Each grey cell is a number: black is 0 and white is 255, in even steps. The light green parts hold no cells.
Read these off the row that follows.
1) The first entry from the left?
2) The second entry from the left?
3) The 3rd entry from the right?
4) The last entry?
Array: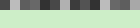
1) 72
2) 188
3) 104
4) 168

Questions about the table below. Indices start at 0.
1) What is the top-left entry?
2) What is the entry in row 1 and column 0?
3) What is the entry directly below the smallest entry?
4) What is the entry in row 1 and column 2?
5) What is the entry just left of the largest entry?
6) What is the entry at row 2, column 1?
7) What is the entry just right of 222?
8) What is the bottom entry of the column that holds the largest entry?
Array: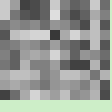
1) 202
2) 202
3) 158
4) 85
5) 97
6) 139
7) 109
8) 158

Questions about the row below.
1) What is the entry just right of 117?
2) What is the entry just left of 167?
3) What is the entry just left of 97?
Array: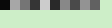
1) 53
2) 9
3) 147

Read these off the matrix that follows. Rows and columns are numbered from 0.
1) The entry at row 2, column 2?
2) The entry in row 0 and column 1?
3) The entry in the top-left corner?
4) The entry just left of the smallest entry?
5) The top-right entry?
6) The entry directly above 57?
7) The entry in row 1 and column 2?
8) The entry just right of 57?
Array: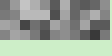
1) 69
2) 154
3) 112
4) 90
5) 142
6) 90
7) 185
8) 121

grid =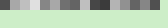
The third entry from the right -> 100
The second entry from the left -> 168
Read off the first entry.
80
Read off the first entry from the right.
80
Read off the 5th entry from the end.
180

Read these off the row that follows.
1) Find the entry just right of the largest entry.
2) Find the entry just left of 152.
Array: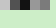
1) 82
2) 18

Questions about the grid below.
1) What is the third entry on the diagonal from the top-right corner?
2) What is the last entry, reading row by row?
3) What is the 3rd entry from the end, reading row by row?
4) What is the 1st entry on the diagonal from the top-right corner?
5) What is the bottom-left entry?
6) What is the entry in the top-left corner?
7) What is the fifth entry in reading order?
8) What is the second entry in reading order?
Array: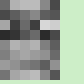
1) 62
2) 85
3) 187
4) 73
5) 116
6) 106
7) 136
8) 178

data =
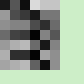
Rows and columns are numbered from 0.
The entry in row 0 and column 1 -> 86
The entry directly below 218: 24
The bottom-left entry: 164
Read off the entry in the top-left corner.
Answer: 24
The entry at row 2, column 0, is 143
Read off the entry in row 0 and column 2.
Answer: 14
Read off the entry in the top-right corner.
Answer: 197
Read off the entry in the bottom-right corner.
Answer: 143
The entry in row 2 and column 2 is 131

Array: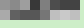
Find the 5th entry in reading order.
127
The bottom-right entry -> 191
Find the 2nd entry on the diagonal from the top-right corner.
201
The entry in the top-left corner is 149
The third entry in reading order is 158

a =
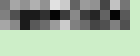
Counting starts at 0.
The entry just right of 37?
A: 99
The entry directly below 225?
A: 5
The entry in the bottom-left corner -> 166
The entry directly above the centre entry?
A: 203
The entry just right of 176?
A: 146
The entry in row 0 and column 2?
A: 146
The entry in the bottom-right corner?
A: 80
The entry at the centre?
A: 59
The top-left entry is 117
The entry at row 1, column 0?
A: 128
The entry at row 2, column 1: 137

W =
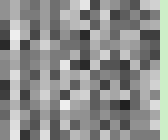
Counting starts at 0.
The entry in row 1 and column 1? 176
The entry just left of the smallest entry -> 71
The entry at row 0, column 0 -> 145
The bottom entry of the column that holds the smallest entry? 166
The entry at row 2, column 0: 93
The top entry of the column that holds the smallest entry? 111
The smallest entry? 32
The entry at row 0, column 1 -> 176
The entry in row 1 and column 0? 145
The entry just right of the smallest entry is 102
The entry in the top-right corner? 209
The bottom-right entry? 123
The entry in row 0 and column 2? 134
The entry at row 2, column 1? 209
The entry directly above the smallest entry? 197
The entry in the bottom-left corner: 134
